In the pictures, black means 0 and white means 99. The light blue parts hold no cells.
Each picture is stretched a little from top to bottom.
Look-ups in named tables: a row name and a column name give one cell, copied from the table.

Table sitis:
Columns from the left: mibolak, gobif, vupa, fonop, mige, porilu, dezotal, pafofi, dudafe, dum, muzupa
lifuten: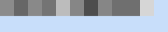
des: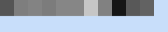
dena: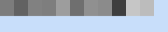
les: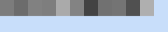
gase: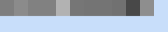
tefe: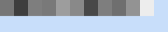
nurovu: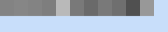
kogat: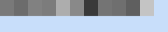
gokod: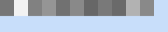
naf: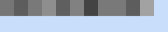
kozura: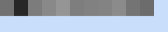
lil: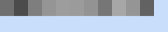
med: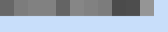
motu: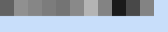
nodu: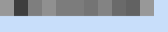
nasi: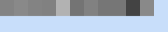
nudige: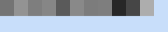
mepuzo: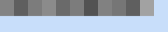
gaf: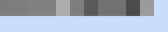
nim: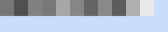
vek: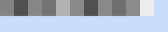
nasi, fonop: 50
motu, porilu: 53
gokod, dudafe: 41
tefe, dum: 57
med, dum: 30
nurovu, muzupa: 59

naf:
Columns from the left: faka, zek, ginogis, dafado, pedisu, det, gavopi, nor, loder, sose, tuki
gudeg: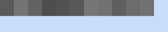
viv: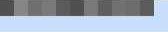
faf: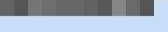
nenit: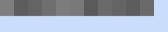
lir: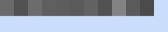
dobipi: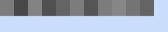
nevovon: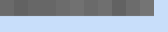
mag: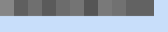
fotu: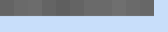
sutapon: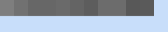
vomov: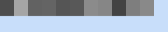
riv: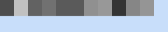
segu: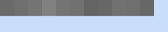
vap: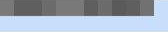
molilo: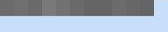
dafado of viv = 47
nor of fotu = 41
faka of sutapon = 49
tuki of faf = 33
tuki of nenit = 41
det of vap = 47
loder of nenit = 39
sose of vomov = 49
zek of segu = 43
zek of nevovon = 38
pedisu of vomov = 33
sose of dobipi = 45
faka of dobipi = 48
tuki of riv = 58
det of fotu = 39
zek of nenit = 36
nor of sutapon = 42
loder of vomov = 26
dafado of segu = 50

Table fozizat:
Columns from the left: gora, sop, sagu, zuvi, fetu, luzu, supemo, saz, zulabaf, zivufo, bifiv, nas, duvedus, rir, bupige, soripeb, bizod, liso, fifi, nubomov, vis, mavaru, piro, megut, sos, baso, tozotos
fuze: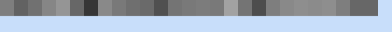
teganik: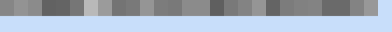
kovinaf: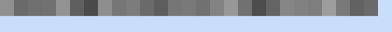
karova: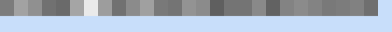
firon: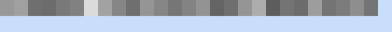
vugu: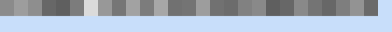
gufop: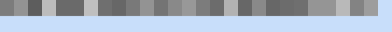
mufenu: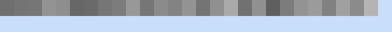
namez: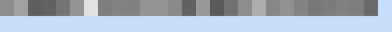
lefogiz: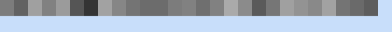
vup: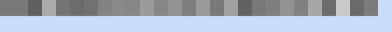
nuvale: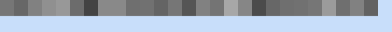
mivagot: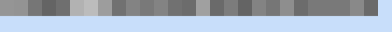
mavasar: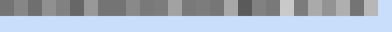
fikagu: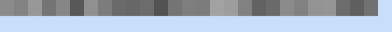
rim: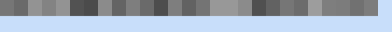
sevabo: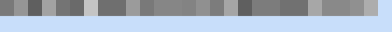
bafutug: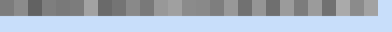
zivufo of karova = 54
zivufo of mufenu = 59
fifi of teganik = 58
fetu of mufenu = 55
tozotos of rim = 48
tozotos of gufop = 61
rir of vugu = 45

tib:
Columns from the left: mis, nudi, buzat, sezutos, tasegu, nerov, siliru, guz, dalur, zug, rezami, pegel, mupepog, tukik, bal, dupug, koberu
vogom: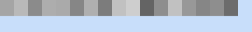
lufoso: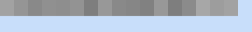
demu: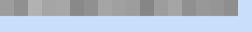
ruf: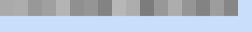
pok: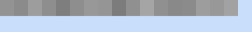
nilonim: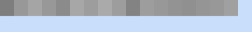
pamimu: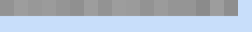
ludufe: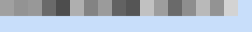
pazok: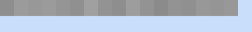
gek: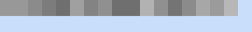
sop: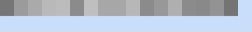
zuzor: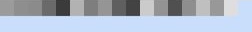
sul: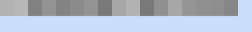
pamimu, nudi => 61
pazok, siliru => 62
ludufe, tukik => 55
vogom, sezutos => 67
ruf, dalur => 71
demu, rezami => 52
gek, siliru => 51
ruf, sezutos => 62
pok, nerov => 55
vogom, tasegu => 66
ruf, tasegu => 70
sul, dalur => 65

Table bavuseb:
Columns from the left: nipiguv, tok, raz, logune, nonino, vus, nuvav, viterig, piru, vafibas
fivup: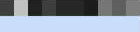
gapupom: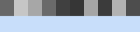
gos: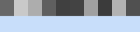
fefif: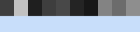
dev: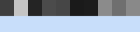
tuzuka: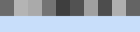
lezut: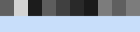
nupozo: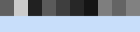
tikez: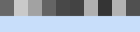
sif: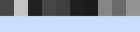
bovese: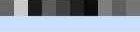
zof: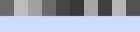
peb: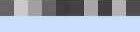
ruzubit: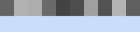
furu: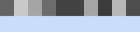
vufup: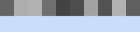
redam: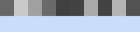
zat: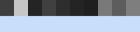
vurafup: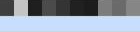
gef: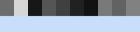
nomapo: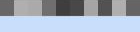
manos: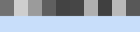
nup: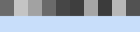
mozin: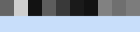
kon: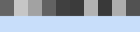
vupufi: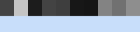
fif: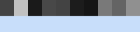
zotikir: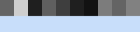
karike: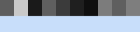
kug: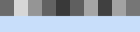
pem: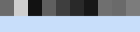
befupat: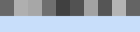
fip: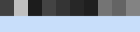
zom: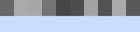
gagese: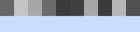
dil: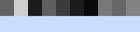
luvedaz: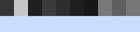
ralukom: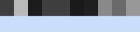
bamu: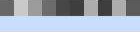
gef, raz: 9
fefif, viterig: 51
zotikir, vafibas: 50
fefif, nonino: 28
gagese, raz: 65
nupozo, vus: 15
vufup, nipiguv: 39
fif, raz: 10
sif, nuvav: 11
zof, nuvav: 65
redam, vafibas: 32
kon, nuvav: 69
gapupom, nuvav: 64
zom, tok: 66
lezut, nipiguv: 37
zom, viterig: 32

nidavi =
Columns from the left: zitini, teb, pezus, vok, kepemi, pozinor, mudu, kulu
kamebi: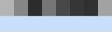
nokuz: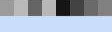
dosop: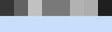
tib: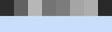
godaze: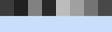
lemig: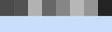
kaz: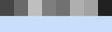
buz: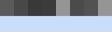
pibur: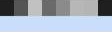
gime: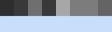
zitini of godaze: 23
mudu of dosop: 67
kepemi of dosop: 47
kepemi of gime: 65
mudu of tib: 67
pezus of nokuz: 39
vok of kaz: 49
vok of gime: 22
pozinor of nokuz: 26
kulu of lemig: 14
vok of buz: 23
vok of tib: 45
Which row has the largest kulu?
kamebi

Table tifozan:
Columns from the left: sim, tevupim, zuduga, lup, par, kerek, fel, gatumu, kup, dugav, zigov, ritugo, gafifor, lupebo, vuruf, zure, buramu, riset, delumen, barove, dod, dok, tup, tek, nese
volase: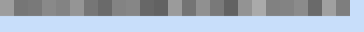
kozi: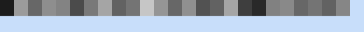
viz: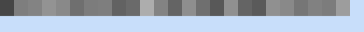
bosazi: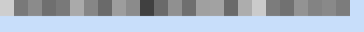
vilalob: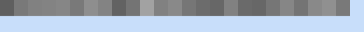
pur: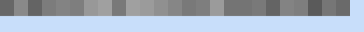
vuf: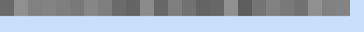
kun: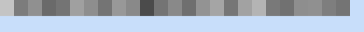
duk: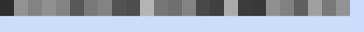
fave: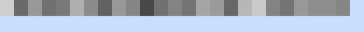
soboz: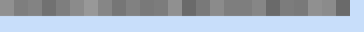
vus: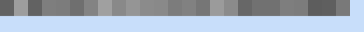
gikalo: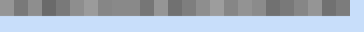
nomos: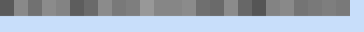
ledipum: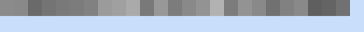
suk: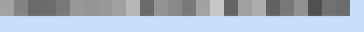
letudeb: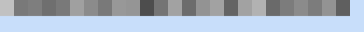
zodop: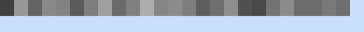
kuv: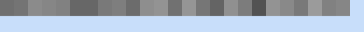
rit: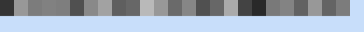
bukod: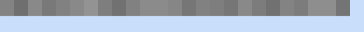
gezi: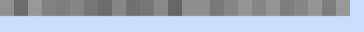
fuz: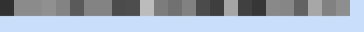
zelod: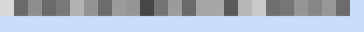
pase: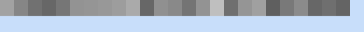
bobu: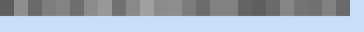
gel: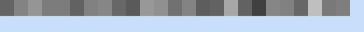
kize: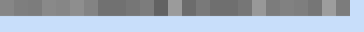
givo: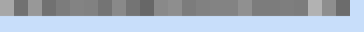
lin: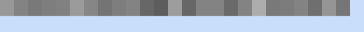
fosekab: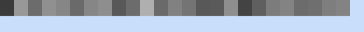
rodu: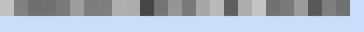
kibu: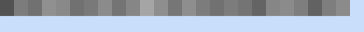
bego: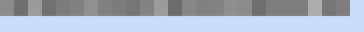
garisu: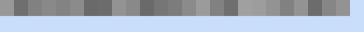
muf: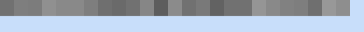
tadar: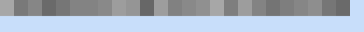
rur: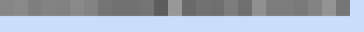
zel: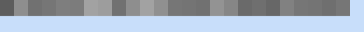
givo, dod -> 49
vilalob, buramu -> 50
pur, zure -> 60
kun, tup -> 56
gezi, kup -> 52
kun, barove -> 47
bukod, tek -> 55
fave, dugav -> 52
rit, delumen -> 16
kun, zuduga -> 56
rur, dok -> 47
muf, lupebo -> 44
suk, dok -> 56
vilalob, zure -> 40

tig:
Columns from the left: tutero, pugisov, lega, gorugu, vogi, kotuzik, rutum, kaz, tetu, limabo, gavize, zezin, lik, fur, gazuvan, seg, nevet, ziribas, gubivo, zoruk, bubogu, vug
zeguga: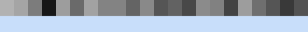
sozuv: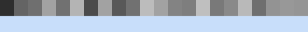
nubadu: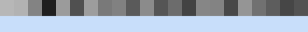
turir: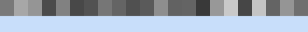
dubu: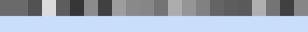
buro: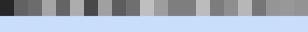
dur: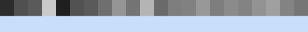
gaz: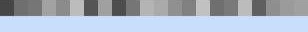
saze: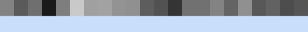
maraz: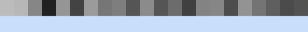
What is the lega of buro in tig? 42
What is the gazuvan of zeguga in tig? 54
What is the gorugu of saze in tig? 10
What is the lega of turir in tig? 58
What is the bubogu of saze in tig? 30
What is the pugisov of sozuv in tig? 39
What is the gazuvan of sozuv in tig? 74
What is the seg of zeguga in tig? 50
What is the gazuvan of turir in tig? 22
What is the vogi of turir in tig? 50
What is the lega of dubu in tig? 32
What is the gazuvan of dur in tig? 59
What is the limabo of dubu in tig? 53
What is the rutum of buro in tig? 28
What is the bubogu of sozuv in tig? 59
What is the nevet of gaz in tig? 47
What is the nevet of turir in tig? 78
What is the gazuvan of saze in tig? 44

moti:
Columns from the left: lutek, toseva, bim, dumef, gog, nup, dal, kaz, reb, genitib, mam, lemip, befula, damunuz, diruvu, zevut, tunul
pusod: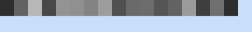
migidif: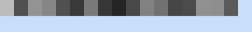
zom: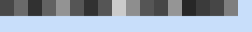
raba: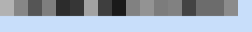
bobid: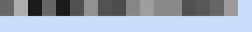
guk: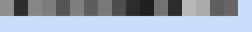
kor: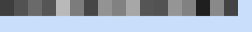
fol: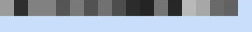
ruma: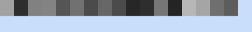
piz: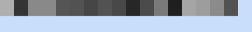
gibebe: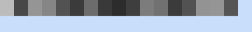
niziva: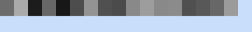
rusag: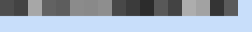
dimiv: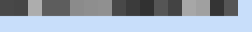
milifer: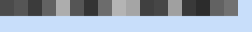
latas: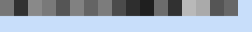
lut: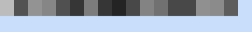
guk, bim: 52
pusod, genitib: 41
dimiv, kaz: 56
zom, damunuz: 15
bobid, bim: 10
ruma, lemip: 46
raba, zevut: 42
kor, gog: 72
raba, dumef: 49
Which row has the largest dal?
raba

